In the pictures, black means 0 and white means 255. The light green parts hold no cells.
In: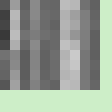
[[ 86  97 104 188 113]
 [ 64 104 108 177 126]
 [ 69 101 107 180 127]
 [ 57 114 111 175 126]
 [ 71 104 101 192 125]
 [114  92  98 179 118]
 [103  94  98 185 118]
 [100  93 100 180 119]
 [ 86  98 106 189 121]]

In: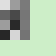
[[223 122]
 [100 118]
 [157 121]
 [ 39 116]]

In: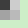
[[ 61]
 [163]]

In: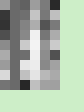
[[156  97 123]
 [ 55 111 120]
 [ 51 131  84]
 [ 79 136 118]
 [139 202 149]
 [171 110 141]
 [155 230 137]
 [217 192 184]
 [116  39 161]]

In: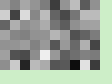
[[157 167 125 148  91]
 [207 219 188  73 187]
 [100 143 172  93 160]
 [164 129 147 158  99]
 [146 157 153 153 176]
 [160  75 238  95 129]
 [142  36 171  89 225]]

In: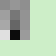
[[140 143]
 [159 147]
 [168 148]
 [224 155]]

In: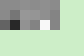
[[139 143 143]
 [138 151 143]
 [ 99 146 248]]

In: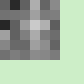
[[ 98  97 101]
 [114 120 123]
 [ 38 156 176]
 [160 127 124]
 [134 105 142]
 [113 116 135]]
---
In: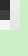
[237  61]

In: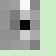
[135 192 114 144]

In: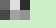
[ 46 161]

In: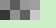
[159  96]

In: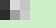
[198 160]

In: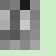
[142 177  96  97]

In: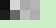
[180 189]

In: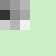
[182 140 206]
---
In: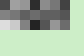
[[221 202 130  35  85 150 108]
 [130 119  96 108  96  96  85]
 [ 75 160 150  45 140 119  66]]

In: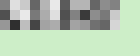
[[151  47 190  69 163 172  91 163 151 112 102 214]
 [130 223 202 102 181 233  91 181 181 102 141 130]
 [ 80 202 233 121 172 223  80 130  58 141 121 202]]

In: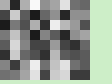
[[175  38 175 249 144 164 225 112 103]
 [132  59 154 237 112 194 225 112  91]
 [121 194 121  27 132  91  38 144 164]
 [112 121 164 225  68 203 215  59  59]
 [ 91 215 132  68  68 154  68  48 103]
 [ 68 203  91  27 103 144  38 144 144]
 [ 48 203 103  80  48 184  91  80  91]
 [ 27 121  80 175  48 237 184 154  80]]

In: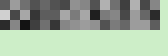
[[208  72 167  54  93  93 167 123 167  31 123 134  72 156 103  43]
 [ 93 156 112  82 103  82  72 145 134  82 177 112  63 177  72 134]
 [ 43 134  19  63 112  54 134 145 156 145  82 123 103 156 156  93]]

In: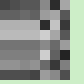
[[186 186 186 186 206 166  87]
 [177 177 177 177  44 195  56]
 [146 146 137 146 106  56 127]
 [127 127 127 127 206  97  35]
 [116 116 116 116 137 106 156]
 [ 97  97 106  97 156 166  87]
 [ 78  78  78  68 156 137  78]
 [ 68  78  87  87 137  44 166]]

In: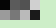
[[155 120 186  26]
 [  5  91  82 208]]
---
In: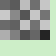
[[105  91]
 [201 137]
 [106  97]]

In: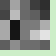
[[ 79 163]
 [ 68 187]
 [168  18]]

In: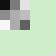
[[ 15 123]
 [141 173]
 [247 171]]

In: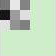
[[119 231]
 [ 22 156]
 [224 146]]

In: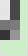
[[230  71]
 [229  71]
 [118 124]]

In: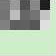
[[119 153]
 [116 189]
 [128  95]]
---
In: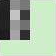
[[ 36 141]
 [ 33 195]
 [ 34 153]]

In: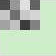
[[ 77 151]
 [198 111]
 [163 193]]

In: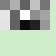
[[127 176]
 [230 100]
 [228  97]]

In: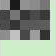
[[154  26]
 [ 68 118]
 [ 76  54]]

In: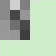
[[137 207]
 [137  71]
 [152 111]]

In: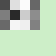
[[ 75 223]
 [126  41]
 [105 245]]

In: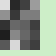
[[222  40]
 [145  56]
 [ 50 104]]
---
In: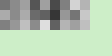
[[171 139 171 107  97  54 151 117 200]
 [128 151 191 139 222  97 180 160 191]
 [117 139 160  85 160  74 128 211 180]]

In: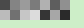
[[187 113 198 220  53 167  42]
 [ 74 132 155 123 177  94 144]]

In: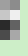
[[199 239]
 [159 140]
 [ 75 168]
 [ 42  98]]

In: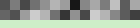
[[101  81 157 204 180 113  53 145  72 204 180 135  92  63]
 [ 81 124  72 113 145 180 157  23 135 168 124 192  92 168]]

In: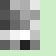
[[212 243 255 193]
 [ 94 146  33 124]
 [ 84 113 165 156]
 [ 74 183 174 231]
 [ 62 103 135 221]]

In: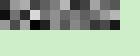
[[153  74 164   4  33 144  86 135 104  54  74  24]
 [ 54 153 173  65  95 125 182  42  65 164 104  86]
 [ 14 115  42 216 115 144 104 125  95 115 153 182]]

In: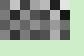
[[132  51 123  71  81 174  71]
 [123  41 143  81  61 186  22]
 [102 196  61 163 186  31 228]
 [ 91 132 102 143 112 153 112]]
